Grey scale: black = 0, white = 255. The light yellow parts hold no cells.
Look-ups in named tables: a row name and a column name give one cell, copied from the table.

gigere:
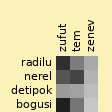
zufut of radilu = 48
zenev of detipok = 189
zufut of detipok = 154
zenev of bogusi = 199
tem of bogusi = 116
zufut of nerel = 85
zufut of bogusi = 31
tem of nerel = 68
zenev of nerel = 179
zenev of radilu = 169

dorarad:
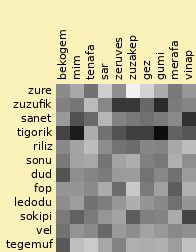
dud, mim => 142
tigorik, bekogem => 67
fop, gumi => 160
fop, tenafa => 138
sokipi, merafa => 171
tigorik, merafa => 98
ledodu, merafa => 112
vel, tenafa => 137
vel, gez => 162
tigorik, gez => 62
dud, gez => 115
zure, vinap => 151
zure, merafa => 121
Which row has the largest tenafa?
tegemuf

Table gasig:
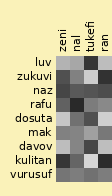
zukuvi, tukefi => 204
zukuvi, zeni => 80
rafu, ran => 137
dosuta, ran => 207
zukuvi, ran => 50
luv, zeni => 179
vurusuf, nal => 125
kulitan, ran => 44
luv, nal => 167
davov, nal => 133
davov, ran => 190
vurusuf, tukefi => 113
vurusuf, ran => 125
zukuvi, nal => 129
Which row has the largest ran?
dosuta

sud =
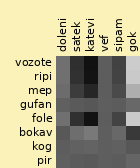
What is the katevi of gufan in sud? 87
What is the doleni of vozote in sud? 112
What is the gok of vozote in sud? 204
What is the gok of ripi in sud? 201
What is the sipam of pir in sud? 92
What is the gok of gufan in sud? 104
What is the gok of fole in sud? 202
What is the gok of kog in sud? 87
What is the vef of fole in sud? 93
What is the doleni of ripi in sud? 112
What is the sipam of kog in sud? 96

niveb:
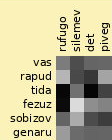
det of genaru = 100
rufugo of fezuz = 11
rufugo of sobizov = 100
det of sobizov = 76
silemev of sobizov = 171
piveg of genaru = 101
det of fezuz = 142
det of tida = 5
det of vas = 101
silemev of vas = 77
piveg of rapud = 164
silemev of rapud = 73
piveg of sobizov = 61
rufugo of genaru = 155
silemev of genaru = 107
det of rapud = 55
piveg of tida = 66
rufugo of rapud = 181

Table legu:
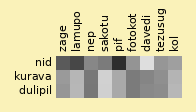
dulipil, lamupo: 183
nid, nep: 135
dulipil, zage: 150
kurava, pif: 169
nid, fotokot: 148
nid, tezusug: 150
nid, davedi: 222
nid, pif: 46
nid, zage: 90
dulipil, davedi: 137
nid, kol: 159

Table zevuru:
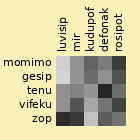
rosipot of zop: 114
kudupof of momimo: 100
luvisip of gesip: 211
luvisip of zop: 44
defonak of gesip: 143
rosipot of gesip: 83
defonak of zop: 93
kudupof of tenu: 148
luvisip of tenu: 143
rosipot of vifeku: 66
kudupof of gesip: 107
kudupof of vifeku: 167
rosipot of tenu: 110
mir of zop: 56
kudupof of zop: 193
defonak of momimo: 125
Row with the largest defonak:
gesip

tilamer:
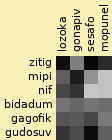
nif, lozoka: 72
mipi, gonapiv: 29
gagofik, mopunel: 122
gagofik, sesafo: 72
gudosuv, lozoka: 52
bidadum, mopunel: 109
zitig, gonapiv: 126
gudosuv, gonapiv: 76
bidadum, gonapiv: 103
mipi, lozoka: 94
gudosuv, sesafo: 13
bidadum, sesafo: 117
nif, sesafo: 197
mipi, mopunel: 194
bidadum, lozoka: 116

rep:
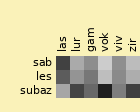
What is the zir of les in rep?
173
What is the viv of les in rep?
138
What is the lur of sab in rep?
170
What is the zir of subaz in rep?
64
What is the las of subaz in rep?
166
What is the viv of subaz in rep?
126
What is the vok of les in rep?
190
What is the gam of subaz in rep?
104
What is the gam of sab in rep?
141
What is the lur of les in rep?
148
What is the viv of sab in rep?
143
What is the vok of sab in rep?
204
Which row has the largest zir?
sab

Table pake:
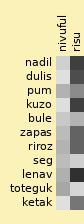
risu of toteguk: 214
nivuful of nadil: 208
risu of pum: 139
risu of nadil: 63
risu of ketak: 118
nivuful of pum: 178
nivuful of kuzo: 222
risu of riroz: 99
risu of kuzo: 63
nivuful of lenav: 176
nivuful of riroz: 179
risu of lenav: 48
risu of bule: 179
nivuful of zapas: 187
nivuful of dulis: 223
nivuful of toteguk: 167
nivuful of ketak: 223
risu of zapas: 99
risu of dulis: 77
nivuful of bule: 200
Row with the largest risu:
toteguk

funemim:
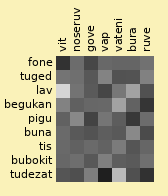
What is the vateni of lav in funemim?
119
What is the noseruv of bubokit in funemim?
110
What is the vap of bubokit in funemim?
127
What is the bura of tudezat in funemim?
80
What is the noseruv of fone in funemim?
108
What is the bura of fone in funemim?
101
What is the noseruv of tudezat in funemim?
79
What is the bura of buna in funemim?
137
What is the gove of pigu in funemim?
67
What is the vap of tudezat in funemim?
31
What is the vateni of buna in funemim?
89
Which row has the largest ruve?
tuged

